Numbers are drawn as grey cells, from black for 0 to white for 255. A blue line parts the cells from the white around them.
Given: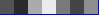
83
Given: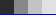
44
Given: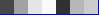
71
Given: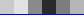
202
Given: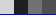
213
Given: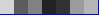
212
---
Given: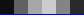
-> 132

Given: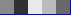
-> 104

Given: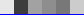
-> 120

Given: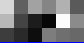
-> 177

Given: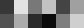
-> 68

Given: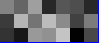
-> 86

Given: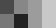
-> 120

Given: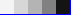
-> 20
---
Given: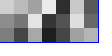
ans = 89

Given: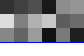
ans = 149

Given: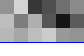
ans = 139

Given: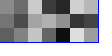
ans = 183

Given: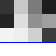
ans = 29

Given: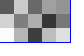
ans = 148

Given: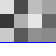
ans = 163
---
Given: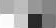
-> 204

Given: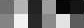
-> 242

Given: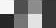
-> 118

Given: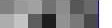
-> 195

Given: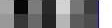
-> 55

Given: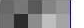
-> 44

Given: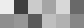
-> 151
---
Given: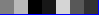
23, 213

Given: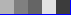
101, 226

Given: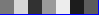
154, 237

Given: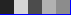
76, 214

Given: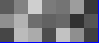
98, 207

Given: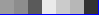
234, 234

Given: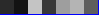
56, 196

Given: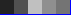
192, 192

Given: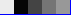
68, 236
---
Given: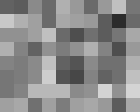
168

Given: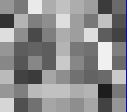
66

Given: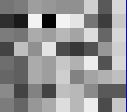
215

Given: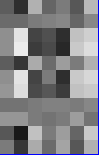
207

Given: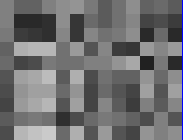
41
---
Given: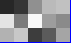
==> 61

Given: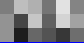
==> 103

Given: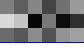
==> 140

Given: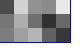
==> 180

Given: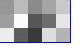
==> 58

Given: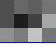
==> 195

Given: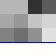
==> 144

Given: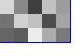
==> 236

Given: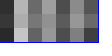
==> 99
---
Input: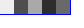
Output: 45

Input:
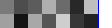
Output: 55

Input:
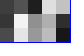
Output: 188

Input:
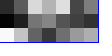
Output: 154

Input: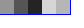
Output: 214

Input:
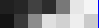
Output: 238
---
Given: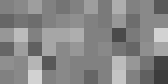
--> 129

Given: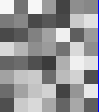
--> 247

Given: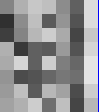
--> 132

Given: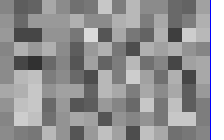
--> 133

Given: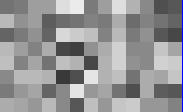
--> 115

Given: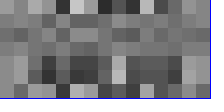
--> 155

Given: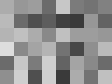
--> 172
